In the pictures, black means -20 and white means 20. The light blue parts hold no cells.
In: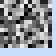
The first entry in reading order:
-11
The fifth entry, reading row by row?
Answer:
-15
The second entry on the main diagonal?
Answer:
7
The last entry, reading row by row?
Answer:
-17
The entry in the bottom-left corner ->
1
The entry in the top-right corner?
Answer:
7
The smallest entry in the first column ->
-17
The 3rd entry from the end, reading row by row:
5
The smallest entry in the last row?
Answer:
-19
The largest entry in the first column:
17
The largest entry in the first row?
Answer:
17
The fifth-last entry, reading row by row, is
-13
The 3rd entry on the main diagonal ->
1
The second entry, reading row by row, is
15

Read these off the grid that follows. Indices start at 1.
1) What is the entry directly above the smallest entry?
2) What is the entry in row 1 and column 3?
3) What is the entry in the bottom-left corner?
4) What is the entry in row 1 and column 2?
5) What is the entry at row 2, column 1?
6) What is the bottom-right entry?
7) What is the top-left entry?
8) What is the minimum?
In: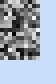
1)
-12
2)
14
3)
-4
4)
-2
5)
4
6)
12
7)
-14
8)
-20

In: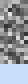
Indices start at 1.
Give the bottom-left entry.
6
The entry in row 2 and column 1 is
6
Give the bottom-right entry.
-8
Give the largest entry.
16
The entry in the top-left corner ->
6
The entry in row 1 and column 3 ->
6
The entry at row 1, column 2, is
4
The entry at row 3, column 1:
0
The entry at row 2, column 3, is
10
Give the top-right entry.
-4
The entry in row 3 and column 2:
10
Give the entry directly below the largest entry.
8
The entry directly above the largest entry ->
-12

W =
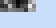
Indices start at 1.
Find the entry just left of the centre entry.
-7
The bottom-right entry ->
5
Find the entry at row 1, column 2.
5
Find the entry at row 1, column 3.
-5
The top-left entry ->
-9
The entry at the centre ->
-17
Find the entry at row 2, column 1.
-13
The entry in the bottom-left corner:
-3

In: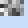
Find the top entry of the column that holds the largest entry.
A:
14
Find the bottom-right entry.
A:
4
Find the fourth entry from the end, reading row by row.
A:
-2
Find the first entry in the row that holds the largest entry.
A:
18
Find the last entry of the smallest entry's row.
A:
8
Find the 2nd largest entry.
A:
16
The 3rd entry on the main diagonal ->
2

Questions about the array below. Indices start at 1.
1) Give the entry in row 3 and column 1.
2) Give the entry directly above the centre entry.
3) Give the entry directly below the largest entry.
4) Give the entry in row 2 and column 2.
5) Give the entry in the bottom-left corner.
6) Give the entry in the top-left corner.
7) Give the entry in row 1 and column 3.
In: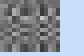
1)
1
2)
1
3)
-1
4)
3
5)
1
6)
-1
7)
-1

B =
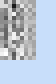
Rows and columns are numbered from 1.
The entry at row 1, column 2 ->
0
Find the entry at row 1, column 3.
12
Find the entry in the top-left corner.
14
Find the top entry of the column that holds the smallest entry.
-4
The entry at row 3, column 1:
4
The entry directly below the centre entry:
0
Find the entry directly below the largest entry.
4
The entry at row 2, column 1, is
14
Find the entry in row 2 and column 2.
14
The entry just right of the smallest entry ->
2
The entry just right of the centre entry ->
-2
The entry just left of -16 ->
8
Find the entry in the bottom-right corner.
10
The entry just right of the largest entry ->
8
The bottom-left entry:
6
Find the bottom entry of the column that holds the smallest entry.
-4
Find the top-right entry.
6
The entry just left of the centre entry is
0
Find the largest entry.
20
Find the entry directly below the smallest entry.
-4
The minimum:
-16

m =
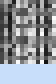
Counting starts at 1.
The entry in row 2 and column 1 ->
-7
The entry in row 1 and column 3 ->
3
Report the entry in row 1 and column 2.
7
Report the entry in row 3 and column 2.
1
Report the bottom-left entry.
-9
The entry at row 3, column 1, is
-9
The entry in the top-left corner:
-1
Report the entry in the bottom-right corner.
13
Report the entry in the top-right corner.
1
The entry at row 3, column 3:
-7
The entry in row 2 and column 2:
1
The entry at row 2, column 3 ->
-13

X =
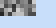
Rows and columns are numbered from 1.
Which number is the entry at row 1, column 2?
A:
-4
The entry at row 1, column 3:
2
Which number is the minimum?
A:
-14
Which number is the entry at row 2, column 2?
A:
-8
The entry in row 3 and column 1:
-8
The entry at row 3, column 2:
6
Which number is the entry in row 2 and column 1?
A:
8

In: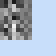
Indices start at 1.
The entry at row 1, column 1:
-8
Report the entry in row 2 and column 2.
-12
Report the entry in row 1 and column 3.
2
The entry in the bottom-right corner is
4
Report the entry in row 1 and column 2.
-14
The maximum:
18
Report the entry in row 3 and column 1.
4
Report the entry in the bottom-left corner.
6
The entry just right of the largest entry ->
-6
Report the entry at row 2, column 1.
-8
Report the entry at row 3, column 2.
6
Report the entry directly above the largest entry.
8
